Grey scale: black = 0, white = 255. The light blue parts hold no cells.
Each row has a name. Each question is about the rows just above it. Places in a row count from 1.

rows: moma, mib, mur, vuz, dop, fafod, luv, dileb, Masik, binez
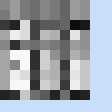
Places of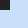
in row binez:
1 6 9
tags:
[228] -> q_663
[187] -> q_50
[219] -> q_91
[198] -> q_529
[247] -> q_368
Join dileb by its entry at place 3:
q_91
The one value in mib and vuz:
[144]
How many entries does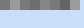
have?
8
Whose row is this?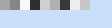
luv
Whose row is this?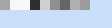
fafod

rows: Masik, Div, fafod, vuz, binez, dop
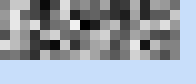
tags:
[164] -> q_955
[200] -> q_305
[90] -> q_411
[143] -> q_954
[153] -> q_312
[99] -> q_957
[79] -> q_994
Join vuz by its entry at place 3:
q_954
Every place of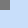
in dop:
2 6 11 13 16
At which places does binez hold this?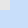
14
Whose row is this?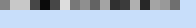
Masik

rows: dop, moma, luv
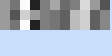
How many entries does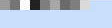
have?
9
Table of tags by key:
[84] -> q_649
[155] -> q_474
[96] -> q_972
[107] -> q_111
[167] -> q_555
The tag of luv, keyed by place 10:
q_972
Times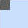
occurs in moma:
2

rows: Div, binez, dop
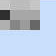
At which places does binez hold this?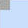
2 3 4
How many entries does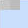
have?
2
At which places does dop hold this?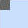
4
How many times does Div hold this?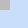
2
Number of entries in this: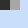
2
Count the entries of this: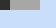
4
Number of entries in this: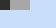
3

